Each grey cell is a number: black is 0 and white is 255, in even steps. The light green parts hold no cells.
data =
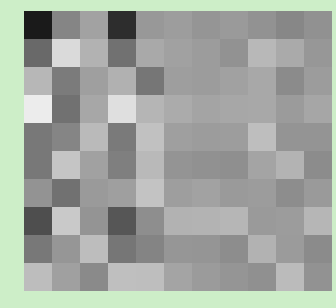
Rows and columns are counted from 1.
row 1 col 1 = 26
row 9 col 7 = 149
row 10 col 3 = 138
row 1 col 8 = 154
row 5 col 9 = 190
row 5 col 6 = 159
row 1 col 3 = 162
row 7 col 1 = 147
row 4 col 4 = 223
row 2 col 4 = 113
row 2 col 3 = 178
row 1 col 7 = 149
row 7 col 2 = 113
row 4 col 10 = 155
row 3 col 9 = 168
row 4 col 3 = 167
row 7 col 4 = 159
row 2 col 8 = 146
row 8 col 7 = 179
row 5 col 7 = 156
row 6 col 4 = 127
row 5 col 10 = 148
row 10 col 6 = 164
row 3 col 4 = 177
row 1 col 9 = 146
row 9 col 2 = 150
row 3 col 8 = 161
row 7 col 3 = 154
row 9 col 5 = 132
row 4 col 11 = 166
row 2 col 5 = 169
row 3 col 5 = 118
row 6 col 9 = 164
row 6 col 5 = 185
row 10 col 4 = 191

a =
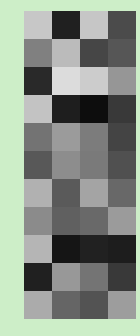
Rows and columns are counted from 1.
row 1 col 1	199
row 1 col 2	32
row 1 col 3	198
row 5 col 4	68
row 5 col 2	155
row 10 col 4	57
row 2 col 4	86
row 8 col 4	155
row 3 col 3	204
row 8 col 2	96
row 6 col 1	88
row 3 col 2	220

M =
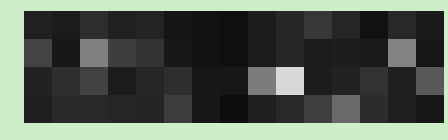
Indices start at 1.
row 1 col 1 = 32
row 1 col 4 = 32
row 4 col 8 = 14
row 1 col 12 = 37
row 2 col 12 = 29
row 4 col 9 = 31
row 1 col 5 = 35
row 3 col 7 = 23
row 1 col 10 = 39
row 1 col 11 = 56
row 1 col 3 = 45
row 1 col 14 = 40
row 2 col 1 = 67
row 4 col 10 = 40
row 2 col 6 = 24
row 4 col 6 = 60
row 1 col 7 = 17
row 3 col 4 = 27
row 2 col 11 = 27

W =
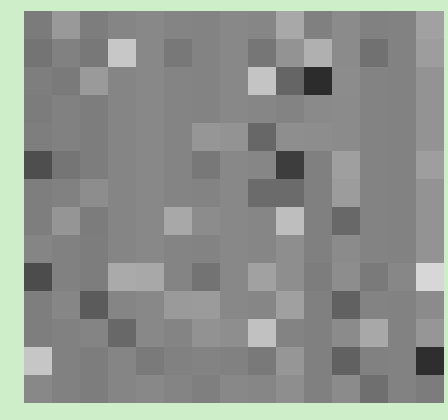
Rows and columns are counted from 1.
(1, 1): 123
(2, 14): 130
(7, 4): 133
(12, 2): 129
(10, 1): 76
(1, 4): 133
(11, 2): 134
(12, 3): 132
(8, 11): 128
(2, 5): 136
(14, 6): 132
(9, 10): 142
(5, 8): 147
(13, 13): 129
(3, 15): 147
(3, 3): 154
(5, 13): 131
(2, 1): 116
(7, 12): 156
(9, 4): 133
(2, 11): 176
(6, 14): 130
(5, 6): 132
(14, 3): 125
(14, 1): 136
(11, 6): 154
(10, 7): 115
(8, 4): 133
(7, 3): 141
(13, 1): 198
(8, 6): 168
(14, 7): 127
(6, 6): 132
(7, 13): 131
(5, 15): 147
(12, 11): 128
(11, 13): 131
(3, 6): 132
